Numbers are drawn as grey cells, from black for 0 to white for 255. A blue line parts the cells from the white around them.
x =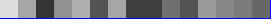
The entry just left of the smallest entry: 165
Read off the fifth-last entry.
83
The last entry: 103
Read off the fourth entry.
144

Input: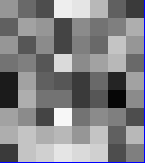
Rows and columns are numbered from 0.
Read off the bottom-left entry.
58
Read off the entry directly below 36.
6
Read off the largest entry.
247
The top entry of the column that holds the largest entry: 238
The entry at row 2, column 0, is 150
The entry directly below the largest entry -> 184
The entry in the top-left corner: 150
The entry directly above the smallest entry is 36
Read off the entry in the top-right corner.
58
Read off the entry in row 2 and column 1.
86
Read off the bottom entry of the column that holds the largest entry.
229
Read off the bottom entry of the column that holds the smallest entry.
77
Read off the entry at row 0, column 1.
105
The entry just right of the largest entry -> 115
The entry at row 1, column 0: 96
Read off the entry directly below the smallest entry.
127
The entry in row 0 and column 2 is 77

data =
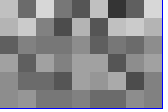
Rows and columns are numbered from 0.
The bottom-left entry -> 141
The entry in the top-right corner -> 215
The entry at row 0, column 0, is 192
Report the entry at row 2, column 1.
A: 129
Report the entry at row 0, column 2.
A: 215
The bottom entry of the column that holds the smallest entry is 107
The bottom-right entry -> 129
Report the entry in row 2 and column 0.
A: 95
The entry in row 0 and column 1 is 107
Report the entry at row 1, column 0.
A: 180
